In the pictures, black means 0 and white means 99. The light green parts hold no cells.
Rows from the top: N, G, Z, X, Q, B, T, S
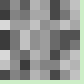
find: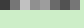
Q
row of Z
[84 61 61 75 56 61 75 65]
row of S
[28 51 41 70 61 28 56 75]
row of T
[75 56 23 61 51 51 75 70]

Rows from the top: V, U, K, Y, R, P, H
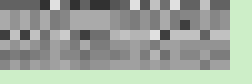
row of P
[43 48 43 48 52 62 52 52 43 52 52 48 52 62 48 70 43 62 52 52 62 48 48]
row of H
[52 62 52 62 57 62 66 57 52 57 57 62 62 62 57 62 57 62 62 62 48 62 62]
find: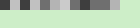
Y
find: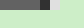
V
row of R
[66 57 66 57 48 62 57 48 66 48 48 57 57 62 57 48 62 62 57 57 57 57 57]

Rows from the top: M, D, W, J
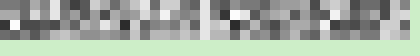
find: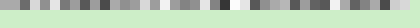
D
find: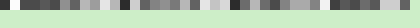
W
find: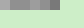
J

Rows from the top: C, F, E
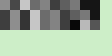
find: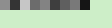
F
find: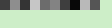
E

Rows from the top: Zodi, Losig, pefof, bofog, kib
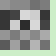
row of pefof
[21 80 17 84 26]
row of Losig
[21 26 84 80 21]

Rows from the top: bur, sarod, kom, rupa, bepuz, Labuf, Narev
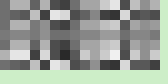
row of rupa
[47 52 52 47 56 43 43 47 52 52 60 60 43 52 52 47]
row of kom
[43 69 69 47 56 30 25 43 64 64 74 79 34 64 56 60]
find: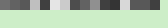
Narev
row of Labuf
[69 89 89 25 84 30 16 34 79 64 79 93 30 79 56 79]
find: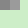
rupa
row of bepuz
[43 69 69 38 69 30 25 43 64 64 74 79 34 64 56 60]

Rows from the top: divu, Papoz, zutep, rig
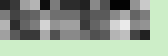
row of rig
[62 35 22 22 66 31 53 53 43 31 35 70 74 26 13]
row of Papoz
[48 26 35 39 57 43 43 43 26 35 35 53 66 39 48]
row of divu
[13 22 62 70  5 48 17 17 13 53 31  1  1 57 78]

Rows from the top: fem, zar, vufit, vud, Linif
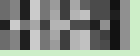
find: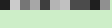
zar
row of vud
[42 51 12 79 46 65 24 70 75 33 24  7 56]
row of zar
[42 51 12 79 46 65 24 70 75 29 29 12 56]
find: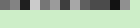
fem

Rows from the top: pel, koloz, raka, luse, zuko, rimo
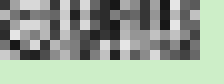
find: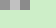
luse
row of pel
[21 63 84 84 71 21 84 30 84 40 17  9 67 54 21 63  9 89 40 35]
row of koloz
[71 45 26 49 45 40 79 13 67 21 17 49 35 40 21 58 13 71 35 75]

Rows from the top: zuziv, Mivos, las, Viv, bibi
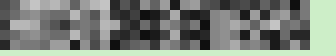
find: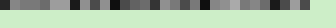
bibi
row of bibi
[15 52 47 47 42 61 61 10 56 29 56  6 29 38 42 20 56 47 29 47  6 52 56 66
 47 52 42 10 29 61 29]
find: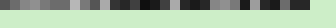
Viv
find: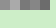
bibi
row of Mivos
[33 42 52 56 47 42 42 71 47 33 66 20 15 25  6 10 25 66 15 10 15 52 56 47
 10 61 15 52 61 29 47]
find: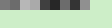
las

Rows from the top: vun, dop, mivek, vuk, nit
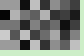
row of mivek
[46 46 14 50 28 42  6 24]
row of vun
[60 60  6 74 19 55 37 24]
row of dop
[ 2 69 46 37 69 19 24 10]
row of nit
[60 60  6 74 19 55 37 74]

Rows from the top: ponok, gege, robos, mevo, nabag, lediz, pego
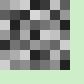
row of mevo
[59 27 67 13 80 75 45]
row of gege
[36 27 17 84 71 22 59]
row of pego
[80 50 55 36 45 55 13]
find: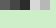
gege
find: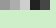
lediz

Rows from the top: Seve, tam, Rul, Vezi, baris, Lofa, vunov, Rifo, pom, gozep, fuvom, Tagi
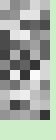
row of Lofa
[25 70 25 70 38]
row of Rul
[83 83 33 38 29]
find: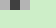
Lofa
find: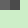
Rul
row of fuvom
[66 25 43 78 74]
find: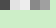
Vezi

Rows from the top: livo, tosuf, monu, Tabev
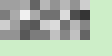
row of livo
[62 62 66 39 71 57 71 57 80]
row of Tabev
[57 57 34 48 48 75 52 75 39]

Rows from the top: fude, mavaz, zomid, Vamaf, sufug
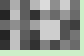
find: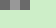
mavaz
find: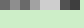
zomid

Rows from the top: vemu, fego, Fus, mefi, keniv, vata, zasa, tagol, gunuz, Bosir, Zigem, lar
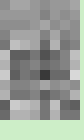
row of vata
[74 37 37 46 32 41 51 74]
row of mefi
[51 64 64 64 51 64 51 55]
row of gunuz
[64 51 51 55 64 55 59 55]

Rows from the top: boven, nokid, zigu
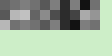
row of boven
[39 44 49 44 34 49 17 49  7 44]
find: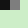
zigu
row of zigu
[71 44 49 44 34 49 17  7 49 44]
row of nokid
[34 71 75 39 54 30 17 26 66 58]

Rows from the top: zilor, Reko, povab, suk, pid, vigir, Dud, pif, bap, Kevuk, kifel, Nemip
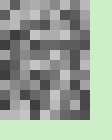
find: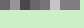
pif
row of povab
[67 72 45 40 32 63 58 32 58]
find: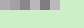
zilor
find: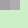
zilor
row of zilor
[67 36 63 67 63 53 72 49 72]
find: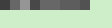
pid
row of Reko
[36 72 67 76 53 72 32 36 63]

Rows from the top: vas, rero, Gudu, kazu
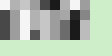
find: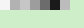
Gudu
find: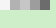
Gudu
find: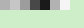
vas

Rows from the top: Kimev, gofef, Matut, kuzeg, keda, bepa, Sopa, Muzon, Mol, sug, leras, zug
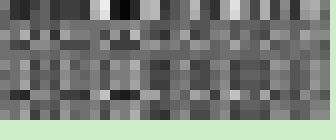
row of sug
[38 19 15 53 53 38 24 24 19 58 75 15 10 19 63 63 33 48 38 63 53 24 58 75
 48 33 63 24 38 28 53 43 33]
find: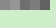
keda
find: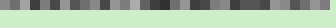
Sopa
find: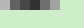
kuzeg
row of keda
[43 28 24 53 53 43 28 28 28 43 58 24 24 24 53 58 43 48 38 58 53 38 43 63
 43 38 58 33 38 43 48 43 33]

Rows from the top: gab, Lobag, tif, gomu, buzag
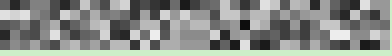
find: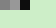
tif
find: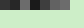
gab

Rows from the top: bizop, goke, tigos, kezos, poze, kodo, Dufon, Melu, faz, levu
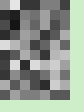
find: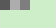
kodo
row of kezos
[17 34 62 54 21 34 67]
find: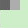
poze
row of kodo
[21 34 67 49 21 71 75]
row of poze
[85 71 58 25 39 67 39]

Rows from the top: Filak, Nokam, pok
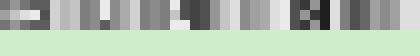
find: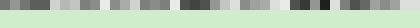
Filak
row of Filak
[45 58 45 36 36 81 71 76 49 54 91 54 66 81 49 54 49 91 31 26 31 58 76 86
 54 62 66 86 91 31 22 58 12 86 49 31 40 62 54 62 86 86]
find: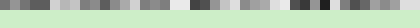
pok

